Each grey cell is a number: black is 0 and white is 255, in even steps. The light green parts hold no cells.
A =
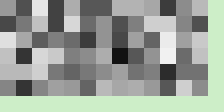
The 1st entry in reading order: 153
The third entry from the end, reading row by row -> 87
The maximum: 241
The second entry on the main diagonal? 120
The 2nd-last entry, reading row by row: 207
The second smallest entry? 44
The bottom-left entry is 133
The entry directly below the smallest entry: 160
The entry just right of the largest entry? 107
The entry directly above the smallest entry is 72
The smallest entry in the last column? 80
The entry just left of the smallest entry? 173
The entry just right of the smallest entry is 87
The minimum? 18
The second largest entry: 235
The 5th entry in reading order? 173
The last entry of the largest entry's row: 193
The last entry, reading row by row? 140
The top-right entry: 185
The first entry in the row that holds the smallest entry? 193
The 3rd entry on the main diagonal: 93
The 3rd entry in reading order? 229

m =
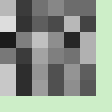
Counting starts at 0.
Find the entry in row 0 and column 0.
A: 184
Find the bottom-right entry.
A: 87
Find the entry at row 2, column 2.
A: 192
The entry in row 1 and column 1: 51
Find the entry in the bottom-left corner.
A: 200
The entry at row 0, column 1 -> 59
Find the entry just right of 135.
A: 108
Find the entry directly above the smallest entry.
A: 221
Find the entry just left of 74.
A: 94
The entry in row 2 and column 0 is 27

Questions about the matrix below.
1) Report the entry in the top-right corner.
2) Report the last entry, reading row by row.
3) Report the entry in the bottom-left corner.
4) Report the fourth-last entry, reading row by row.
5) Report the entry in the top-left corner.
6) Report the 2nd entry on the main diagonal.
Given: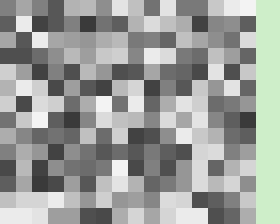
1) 243
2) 173
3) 235
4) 235
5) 128
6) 235

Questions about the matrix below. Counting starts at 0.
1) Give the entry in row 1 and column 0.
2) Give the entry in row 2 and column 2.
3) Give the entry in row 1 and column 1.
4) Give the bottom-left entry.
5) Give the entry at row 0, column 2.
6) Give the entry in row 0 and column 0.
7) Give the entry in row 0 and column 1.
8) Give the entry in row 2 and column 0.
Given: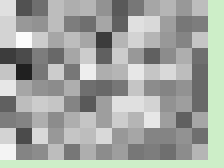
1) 211
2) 204
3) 152
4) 244
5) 111
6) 224
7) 81
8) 211

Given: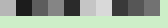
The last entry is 114
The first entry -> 182
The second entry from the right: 86

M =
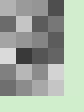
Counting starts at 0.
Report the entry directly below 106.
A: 163
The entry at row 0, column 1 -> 155
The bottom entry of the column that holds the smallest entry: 141
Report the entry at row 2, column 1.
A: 149
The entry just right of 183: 141
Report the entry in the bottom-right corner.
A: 197
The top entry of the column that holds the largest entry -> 177
